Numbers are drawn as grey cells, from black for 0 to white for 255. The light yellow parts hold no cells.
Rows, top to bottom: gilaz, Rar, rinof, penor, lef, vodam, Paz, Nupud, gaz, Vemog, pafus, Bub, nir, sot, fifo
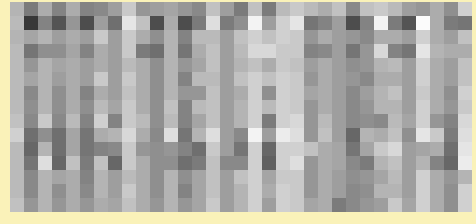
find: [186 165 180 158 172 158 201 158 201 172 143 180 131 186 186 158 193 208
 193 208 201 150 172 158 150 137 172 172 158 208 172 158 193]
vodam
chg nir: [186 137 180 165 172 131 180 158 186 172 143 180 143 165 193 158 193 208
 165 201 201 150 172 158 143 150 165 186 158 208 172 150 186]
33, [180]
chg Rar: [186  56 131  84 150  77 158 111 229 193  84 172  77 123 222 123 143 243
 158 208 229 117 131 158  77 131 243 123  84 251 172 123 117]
11, [77]
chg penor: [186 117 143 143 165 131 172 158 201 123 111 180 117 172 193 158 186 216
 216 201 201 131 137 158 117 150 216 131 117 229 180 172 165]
33, [172]
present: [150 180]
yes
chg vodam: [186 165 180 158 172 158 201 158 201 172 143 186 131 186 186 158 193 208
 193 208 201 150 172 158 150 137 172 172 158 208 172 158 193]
12, [180]

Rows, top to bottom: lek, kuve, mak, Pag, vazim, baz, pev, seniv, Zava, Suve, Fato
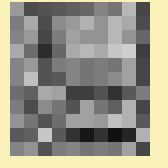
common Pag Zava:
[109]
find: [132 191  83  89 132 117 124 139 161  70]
baz

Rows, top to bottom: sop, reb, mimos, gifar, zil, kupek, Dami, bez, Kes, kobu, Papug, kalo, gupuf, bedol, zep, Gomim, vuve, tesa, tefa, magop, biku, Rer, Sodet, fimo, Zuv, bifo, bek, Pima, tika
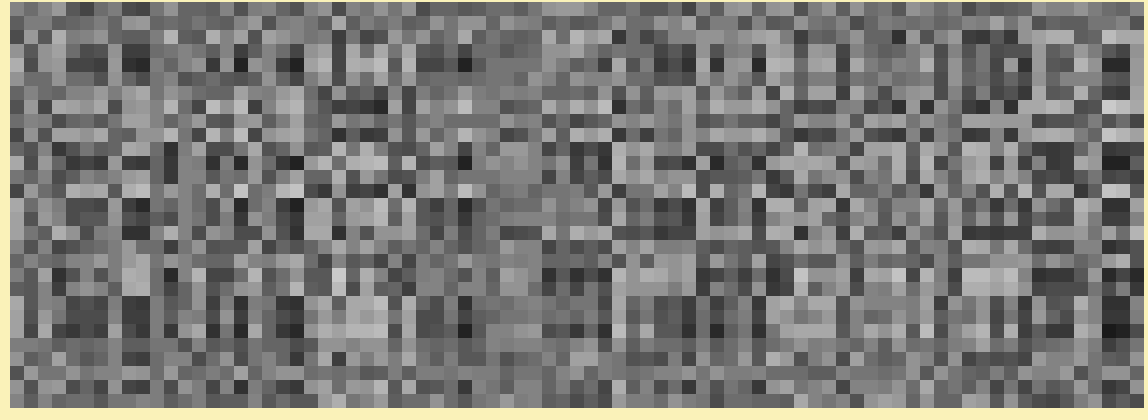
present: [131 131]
yes
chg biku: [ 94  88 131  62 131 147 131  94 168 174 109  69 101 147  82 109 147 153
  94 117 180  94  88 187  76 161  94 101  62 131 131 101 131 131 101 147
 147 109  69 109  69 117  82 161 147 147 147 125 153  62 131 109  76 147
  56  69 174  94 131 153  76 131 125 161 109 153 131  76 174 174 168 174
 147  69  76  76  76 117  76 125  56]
71, [161]
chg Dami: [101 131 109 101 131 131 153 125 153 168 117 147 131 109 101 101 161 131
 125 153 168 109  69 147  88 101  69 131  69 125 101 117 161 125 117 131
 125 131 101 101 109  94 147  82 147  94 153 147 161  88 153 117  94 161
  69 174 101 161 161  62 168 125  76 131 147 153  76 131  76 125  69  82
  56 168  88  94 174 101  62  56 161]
33, [153]
